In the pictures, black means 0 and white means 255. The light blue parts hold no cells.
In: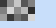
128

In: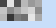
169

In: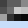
136

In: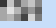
135

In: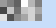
127

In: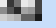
68

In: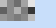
229

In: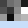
27
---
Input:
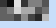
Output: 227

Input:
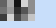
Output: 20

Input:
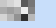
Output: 225

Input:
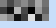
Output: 113

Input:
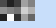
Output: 61

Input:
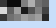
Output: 11
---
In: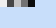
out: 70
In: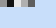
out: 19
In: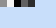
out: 244
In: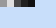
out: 223
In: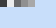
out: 236
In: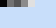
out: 114
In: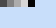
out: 130
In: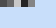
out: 104
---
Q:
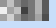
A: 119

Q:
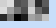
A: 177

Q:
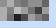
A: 143

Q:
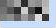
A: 153

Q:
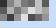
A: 107

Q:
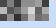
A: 142
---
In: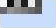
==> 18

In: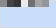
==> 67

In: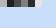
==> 32

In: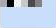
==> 2

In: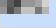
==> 93

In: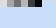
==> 166

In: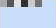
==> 86
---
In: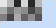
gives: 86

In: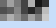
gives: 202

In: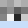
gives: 201

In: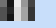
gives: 53

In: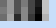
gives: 179

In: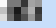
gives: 68
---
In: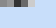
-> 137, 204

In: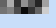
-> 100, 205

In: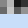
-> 134, 146

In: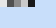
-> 230, 24

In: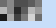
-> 109, 109

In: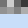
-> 115, 173

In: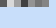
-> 91, 132

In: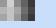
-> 152, 56

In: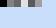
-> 2, 159

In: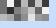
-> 114, 142
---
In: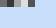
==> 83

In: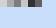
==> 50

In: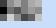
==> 170

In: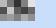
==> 227

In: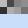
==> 48

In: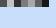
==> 167

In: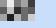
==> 61

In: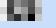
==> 87
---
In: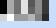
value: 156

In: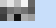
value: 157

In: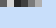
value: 39

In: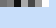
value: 170

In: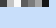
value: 93

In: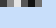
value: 228

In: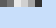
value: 233

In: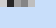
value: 38

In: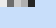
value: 109
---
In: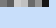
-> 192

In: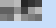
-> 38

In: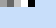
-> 255

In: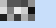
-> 72

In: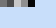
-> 144

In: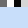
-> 213

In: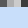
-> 60

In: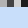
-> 28

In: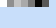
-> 169
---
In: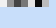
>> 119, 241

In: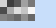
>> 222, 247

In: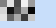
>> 88, 240

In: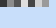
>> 222, 222

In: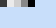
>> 207, 235

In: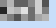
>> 224, 224

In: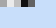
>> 192, 235

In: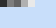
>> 99, 233
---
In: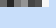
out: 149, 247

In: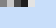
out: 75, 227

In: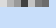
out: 64, 219

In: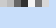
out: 49, 244

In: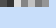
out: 133, 220

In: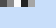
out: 250, 250

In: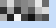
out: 134, 244

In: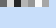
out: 181, 249

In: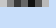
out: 103, 199

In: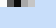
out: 11, 251
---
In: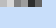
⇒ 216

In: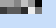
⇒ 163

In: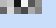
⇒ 200

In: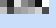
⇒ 28

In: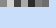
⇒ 211

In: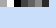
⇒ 250

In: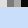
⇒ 124

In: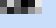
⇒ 203
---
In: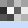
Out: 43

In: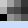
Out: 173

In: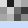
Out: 150

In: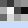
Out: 177

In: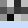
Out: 80

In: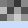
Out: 189
